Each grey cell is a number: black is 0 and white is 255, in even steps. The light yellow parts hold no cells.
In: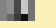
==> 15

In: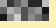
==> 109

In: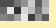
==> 144

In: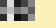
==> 43

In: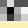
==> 152

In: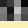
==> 153
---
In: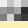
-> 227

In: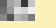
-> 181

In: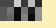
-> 204

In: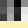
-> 4

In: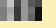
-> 72

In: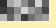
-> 196

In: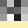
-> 46

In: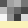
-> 177

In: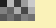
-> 59
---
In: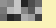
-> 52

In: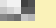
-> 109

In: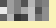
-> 53

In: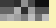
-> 160

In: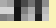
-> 18

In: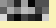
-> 6
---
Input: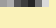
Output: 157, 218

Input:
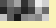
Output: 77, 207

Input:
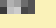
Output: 109, 83

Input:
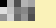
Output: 3, 79

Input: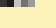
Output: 55, 154

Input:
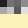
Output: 32, 224

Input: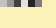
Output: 194, 124
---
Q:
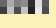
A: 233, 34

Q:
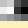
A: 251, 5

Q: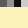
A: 204, 17

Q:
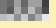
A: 232, 64

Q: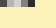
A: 209, 45

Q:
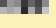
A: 198, 41

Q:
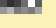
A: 250, 49
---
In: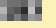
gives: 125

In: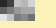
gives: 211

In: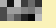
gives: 49

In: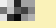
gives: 161

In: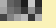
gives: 40

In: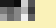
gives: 83
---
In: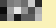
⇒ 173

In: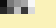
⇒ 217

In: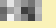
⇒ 188

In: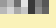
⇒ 99

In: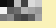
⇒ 152

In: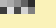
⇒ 128
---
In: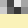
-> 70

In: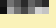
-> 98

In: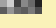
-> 136

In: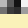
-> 87

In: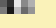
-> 232

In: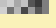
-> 85
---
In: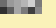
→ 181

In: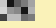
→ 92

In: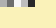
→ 246

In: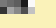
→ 94

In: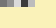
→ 218

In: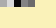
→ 10

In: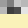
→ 126
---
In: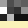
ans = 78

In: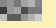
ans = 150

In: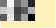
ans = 247

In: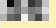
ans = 10

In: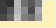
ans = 47

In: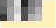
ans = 148

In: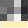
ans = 108

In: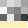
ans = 220

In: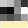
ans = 188
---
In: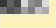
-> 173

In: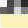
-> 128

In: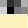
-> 134

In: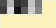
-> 133

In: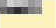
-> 138

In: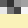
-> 246
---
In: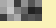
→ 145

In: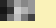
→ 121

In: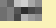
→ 126

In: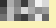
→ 188

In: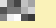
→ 239

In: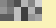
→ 93

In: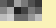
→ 204

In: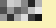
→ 50

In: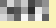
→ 170
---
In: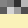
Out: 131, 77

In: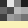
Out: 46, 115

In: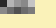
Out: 40, 123

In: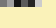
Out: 118, 204

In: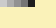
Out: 203, 29

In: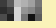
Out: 60, 92

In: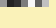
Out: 153, 192

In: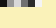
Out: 17, 244
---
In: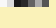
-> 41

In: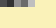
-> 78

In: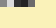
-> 51

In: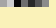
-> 40

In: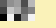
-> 27

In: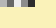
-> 103
